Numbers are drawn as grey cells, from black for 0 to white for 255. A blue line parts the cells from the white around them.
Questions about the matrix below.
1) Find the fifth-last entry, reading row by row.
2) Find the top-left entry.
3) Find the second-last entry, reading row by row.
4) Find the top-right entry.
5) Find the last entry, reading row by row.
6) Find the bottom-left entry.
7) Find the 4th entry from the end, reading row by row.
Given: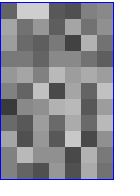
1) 80
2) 100
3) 171
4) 137
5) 114
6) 129
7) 151

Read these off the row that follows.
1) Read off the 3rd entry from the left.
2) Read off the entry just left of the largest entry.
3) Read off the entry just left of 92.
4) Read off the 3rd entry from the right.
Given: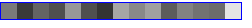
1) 100
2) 108
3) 160
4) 114

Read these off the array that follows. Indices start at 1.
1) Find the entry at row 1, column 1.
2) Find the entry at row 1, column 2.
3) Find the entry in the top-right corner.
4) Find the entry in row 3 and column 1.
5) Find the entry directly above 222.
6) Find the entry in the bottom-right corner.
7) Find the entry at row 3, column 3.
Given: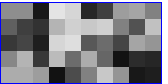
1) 142
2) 142
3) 129
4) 56
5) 208
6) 30
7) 30

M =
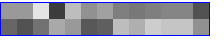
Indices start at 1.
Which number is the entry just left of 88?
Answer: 153
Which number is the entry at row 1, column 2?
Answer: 153
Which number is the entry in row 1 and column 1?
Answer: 153
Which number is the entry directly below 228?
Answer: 114
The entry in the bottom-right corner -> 145
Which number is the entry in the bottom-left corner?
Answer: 102
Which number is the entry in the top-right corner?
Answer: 82
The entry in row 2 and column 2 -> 82

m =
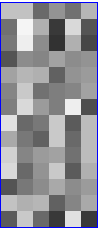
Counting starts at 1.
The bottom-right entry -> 57
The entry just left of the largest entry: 113
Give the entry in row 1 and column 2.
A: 194
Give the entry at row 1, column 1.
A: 194
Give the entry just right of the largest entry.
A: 176
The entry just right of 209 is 133
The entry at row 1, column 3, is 105
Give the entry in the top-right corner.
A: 182
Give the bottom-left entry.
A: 91
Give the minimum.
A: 50
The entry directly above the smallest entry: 57
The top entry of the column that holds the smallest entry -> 147
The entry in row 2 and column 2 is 245
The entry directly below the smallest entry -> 162
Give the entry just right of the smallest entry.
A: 176

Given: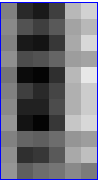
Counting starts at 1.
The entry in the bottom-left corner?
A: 149
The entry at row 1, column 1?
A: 129
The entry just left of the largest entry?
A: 184
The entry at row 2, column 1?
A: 137
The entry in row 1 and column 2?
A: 41
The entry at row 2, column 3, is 63
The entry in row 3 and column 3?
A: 19
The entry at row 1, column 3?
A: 25
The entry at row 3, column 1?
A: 129
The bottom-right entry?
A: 123
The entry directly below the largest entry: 204
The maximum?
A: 232
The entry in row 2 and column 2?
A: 82
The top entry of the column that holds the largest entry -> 210
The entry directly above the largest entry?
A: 163
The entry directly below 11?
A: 63

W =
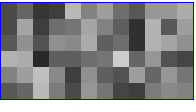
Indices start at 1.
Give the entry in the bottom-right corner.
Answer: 130
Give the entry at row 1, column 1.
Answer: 75
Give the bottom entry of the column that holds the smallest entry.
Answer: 185
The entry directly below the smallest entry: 191
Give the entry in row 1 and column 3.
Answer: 54
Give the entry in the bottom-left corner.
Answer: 88
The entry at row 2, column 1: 75
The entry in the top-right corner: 171
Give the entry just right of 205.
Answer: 102
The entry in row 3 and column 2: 144
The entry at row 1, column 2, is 102
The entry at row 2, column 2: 165

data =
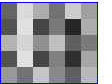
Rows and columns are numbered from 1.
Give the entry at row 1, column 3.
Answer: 173
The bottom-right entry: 185
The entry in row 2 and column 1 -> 83
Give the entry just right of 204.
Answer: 159
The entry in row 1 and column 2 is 218
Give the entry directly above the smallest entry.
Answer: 204
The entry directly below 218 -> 225
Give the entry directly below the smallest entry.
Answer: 95
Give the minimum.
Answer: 39
